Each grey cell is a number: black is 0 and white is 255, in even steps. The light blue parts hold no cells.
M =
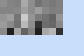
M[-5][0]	142
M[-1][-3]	167
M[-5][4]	142
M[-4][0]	132
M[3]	[155, 138, 113, 185, 142, 52, 110, 104, 135]
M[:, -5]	[142, 140, 149, 142, 130]
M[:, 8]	[127, 128, 148, 135, 48]
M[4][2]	165
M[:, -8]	[131, 132, 158, 138, 31]
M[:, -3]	[127, 134, 114, 110, 167]
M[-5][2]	128
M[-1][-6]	99

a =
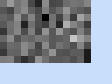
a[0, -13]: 114
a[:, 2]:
[116, 117, 144, 130, 133, 83, 103, 98, 77]
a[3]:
[89, 112, 130, 34, 112, 77, 62, 117, 37, 174, 132, 111, 60]
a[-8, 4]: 95
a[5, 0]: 103
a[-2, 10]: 92
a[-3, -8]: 69
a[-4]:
[103, 140, 83, 108, 102, 118, 113, 89, 93, 101, 196, 158, 129]
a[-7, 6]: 4
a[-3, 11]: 132
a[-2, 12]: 27
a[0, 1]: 153
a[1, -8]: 73
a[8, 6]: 113
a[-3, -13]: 76
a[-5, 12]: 89
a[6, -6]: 88
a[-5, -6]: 88
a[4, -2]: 128
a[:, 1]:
[153, 68, 90, 112, 109, 140, 107, 99, 127]
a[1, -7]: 126
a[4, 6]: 146
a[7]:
[57, 99, 98, 136, 88, 77, 103, 146, 84, 80, 92, 91, 27]
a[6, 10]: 79
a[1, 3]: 138
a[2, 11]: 163
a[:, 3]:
[131, 138, 88, 34, 76, 108, 137, 136, 46]
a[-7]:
[100, 90, 144, 88, 131, 80, 4, 114, 68, 128, 61, 163, 128]

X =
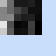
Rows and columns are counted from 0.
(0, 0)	183
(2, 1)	136
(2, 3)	29
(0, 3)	25
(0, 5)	14
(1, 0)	131
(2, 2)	44
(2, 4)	32
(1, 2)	72

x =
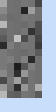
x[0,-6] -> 168
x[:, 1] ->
[113, 113, 108, 113, 113, 113, 125, 113, 125, 113, 113, 121, 113, 99]
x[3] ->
[183, 113, 111, 108, 115, 80]
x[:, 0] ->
[168, 136, 121, 183, 105, 90, 43, 121, 121, 121, 136, 74, 152, 183]
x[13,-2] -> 115
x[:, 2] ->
[111, 111, 111, 111, 111, 192, 111, 111, 111, 29, 46, 160, 46, 94]
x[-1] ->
[183, 99, 94, 118, 115, 91]
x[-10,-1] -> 80
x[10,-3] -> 150
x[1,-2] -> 158
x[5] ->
[90, 113, 192, 76, 115, 70]
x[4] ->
[105, 113, 111, 118, 51, 80]
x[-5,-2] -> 126

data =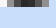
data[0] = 247
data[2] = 74
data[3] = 41

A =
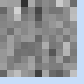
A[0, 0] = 162
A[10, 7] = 106
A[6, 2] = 128
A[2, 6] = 141
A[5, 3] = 151
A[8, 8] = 157
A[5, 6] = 142
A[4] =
[140, 112, 151, 136, 150, 142, 133, 139, 127, 153, 138]
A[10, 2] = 189
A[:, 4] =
[170, 129, 135, 148, 150, 154, 114, 112, 159, 164, 141]
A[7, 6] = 142
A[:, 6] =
[138, 132, 141, 133, 133, 142, 172, 142, 152, 134, 165]
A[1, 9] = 141
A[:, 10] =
[108, 185, 189, 144, 138, 152, 129, 121, 130, 153, 191]
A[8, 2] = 115
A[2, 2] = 184
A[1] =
[103, 146, 209, 102, 129, 70, 132, 117, 118, 141, 185]
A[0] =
[162, 158, 159, 48, 170, 118, 138, 129, 202, 172, 108]
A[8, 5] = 110
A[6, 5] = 121
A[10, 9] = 126
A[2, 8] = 134
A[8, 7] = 123
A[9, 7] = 126
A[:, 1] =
[158, 146, 145, 139, 112, 160, 159, 163, 128, 127, 168]

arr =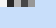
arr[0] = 244
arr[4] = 151
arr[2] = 181

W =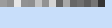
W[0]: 156
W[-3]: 94
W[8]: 102
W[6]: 146
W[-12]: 146

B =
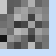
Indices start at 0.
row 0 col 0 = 199
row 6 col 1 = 102
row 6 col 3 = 99
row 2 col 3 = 158
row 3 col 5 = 74
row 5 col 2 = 134
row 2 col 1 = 123
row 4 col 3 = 168
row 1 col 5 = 142
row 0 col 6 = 118
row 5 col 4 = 57
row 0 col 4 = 176
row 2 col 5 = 161
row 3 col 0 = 112
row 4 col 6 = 139
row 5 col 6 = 114
